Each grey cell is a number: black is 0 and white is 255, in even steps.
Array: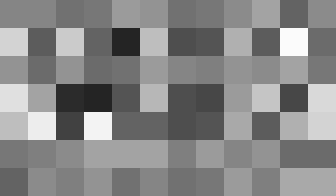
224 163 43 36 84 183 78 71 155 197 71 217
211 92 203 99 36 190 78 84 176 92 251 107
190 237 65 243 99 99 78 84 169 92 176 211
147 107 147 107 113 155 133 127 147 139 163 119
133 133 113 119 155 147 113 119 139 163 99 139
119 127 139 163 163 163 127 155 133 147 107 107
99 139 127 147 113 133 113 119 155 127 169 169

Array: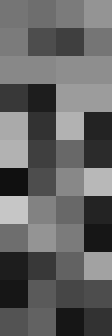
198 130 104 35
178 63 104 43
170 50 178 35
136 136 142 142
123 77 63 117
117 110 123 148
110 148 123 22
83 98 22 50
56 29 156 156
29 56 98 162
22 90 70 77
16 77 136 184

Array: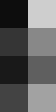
67 162
53 136
25 95
13 206

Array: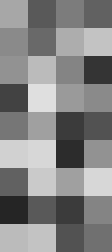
209 215 44 146
187 195 82 112
167 89 124 97
146 187 132 52
138 105 173 195
118 160 59 82
97 202 160 215
66 223 154 138
37 89 59 132

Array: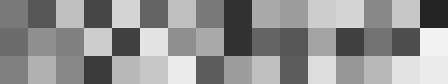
128 177 136 58 184 199 235 93 157 191 93 221 151 184 228 235
121 86 191 70 213 100 191 121 50 170 157 205 213 136 199 36
108 143 128 205 64 228 143 170 50 100 86 163 64 115 78 242

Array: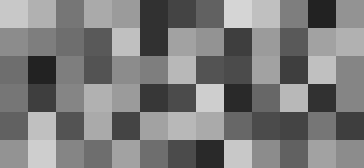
200 177 118 170 155 49 68 97 213 192 126 34 147
147 206 133 110 162 110 75 41 200 140 97 162 140
140 126 110 89 192 49 162 147 62 155 89 162 177
118 62 133 177 155 55 75 206 41 103 184 49 133
110 34 126 83 140 126 184 83 75 162 62 192 133
97 192 83 170 68 162 184 170 103 75 68 118 62

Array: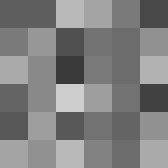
170 137 58 122 108 178
164 145 185 130 108 170
122 151 80 114 108 145
100 137 206 158 114 65
94 94 185 164 122 72
88 158 88 114 100 145

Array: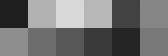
142 109 87 58 37 121
30 177 216 183 66 134
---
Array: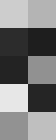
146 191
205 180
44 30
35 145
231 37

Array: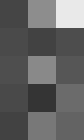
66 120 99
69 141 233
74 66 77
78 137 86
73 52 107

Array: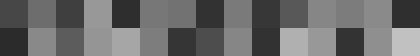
43 137 92 149 166 125 53 77 134 50 176 152 51 143 193
71 109 63 152 46 119 114 50 122 55 88 134 124 138 47

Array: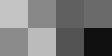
139 187 83 16
195 135 96 106

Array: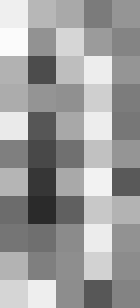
213 238 141 87 131
239 183 169 123 149
251 146 214 155 132
178 76 190 237 149
172 148 144 207 124
234 86 168 237 119
127 72 112 193 149
181 54 169 242 89
108 42 96 200 179
117 111 139 236 146
179 127 142 210 140

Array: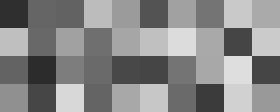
144 70 216 100 168 199 106 59 209 153
47 101 98 188 155 83 161 116 201 170
191 104 161 111 166 192 220 169 69 203
99 44 125 106 72 69 116 168 222 69

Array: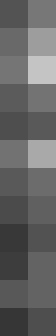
54 78
83 119
105 157
117 196
91 115
78 89
114 169
89 108
75 96
56 82
61 99
88 99

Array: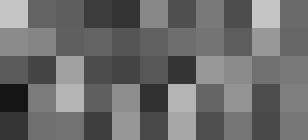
53 111 114 62 151 72 167 78 118 73 119
197 99 94 60 51 136 79 121 77 197 106
139 133 95 99 85 97 110 116 93 152 103
91 68 161 76 68 87 52 152 139 113 121
21 123 181 95 141 49 180 101 147 77 126
